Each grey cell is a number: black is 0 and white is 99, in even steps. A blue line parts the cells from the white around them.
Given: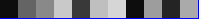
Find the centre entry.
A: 74
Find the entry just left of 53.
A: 39
